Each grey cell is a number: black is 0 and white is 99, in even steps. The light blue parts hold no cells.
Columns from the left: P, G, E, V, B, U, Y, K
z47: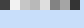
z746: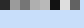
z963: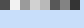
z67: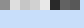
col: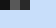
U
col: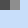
P
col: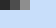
P
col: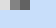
Y
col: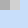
V

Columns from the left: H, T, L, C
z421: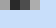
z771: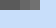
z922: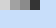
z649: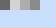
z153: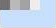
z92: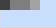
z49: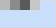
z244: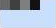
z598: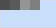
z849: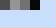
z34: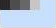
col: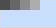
L
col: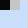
C
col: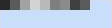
T
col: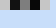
C

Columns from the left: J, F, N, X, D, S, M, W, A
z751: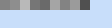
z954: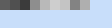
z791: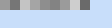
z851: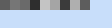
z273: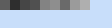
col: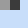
M
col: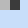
N
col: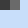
M
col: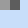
J
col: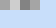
S
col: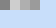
W
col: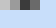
M

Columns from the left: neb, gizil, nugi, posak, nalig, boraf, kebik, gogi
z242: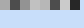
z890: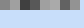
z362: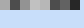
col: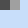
gizil
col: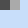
boraf
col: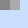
neb
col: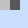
posak
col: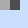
boraf
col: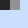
gogi

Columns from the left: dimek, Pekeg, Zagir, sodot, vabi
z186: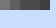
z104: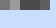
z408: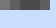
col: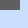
vabi
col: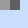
Pekeg
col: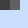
vabi
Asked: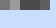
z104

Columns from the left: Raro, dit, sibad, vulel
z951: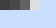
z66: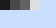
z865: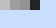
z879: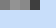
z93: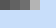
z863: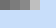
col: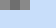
sibad
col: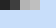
vulel
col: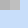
vulel
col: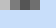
Raro
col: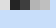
vulel
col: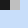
Raro
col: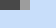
dit

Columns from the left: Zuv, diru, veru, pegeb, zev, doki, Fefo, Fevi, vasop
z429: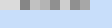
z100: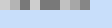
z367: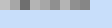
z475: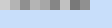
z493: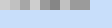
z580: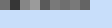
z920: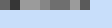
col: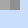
Fevi
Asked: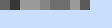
z920

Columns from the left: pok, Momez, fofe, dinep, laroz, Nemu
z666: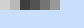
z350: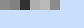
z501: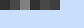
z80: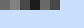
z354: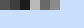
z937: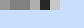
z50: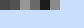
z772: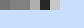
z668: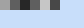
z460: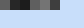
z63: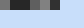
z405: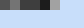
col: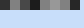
fofe
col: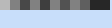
Momez
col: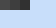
Nemu
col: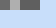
dinep

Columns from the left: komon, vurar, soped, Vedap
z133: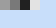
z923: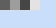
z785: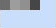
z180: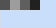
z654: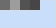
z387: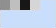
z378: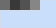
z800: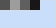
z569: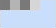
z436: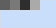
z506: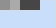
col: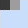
vurar
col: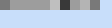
vurar
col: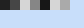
Vedap
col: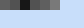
soped

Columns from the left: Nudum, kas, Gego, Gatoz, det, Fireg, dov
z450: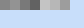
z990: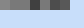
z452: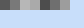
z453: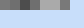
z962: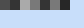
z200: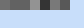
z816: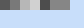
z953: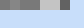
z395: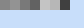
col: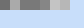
Fireg
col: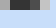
det
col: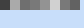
Gatoz
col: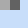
Gego
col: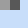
dov
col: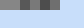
Nudum
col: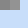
kas

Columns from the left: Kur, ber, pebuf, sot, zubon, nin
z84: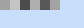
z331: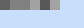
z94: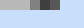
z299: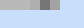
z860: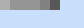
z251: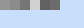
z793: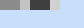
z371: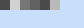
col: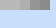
Kur
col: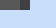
zubon
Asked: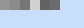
z251
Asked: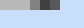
z94

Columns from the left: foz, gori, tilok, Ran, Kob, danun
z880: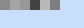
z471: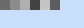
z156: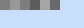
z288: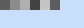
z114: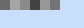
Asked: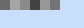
z114
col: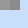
gori
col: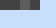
Ran
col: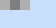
tilok
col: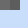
danun
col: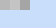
Kob
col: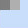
tilok

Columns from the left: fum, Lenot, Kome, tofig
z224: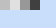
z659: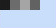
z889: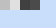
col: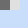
Lenot
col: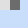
Lenot
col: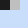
fum
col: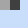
Kome
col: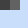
tofig

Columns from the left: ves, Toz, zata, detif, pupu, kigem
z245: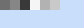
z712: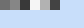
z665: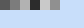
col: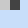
kigem

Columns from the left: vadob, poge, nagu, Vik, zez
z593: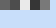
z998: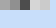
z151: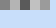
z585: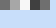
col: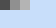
poge
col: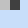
Vik
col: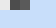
nagu

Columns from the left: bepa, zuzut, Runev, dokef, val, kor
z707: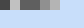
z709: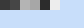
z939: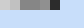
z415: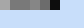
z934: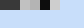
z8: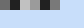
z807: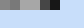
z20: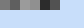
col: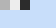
kor
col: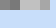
Runev
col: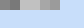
Runev

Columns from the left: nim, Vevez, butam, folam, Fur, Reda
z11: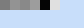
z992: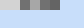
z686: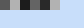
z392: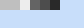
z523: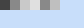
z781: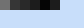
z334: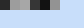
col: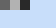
Reda
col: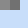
butam
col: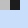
Reda
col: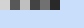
nim
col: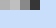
Vevez

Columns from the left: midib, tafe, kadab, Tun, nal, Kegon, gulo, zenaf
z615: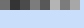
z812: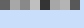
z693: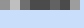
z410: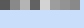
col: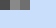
kadab
